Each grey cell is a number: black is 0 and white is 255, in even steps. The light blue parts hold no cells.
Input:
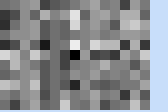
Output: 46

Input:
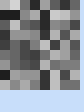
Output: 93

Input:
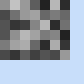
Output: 83

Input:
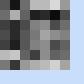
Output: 63

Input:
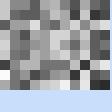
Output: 93

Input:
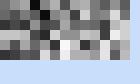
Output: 52

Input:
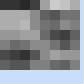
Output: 173

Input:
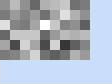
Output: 223

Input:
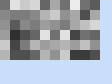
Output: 145
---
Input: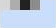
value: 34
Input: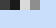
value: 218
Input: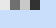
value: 201
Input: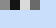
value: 218
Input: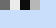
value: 12
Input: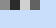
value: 209
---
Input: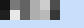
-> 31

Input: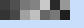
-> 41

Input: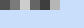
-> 81

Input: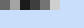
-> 62

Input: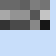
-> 51

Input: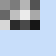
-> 43

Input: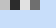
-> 111

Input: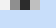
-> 143

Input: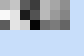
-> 27

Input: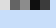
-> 59
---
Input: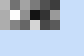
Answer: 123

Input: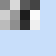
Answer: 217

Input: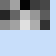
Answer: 4

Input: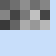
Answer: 142

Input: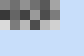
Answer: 112

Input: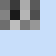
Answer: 58
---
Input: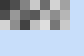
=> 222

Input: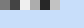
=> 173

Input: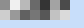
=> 87

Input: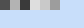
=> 222

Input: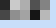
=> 163

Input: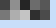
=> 196

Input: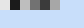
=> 114

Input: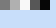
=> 248

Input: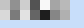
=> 30
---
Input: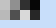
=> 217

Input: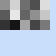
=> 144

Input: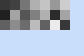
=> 43

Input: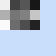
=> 129

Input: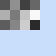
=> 196

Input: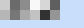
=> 50
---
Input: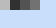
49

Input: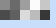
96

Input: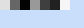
102

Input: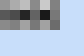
129

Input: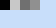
200

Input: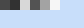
50

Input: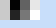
35

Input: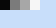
123
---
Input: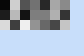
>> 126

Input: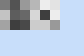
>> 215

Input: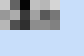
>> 162

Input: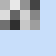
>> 100

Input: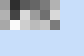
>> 156

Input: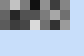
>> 124

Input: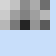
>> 130

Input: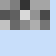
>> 217

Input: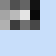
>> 186
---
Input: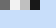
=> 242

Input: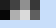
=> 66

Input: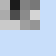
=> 27

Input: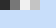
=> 119

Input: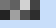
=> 97

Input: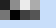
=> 141

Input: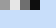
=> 230

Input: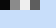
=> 139
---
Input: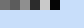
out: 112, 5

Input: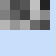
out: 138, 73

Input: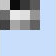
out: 199, 98

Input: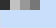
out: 47, 119

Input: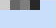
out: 205, 40

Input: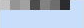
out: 195, 44
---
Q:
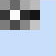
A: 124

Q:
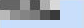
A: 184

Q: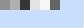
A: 144

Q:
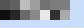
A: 15

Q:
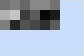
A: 126

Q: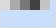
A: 218

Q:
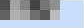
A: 98

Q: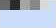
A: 105
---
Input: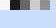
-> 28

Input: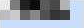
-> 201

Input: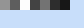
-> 94

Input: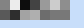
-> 46

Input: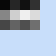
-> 99

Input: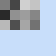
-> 79

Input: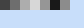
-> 110

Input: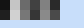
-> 209
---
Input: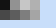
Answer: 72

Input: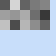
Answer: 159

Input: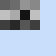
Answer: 192

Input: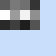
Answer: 254

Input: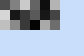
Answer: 214

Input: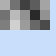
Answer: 114
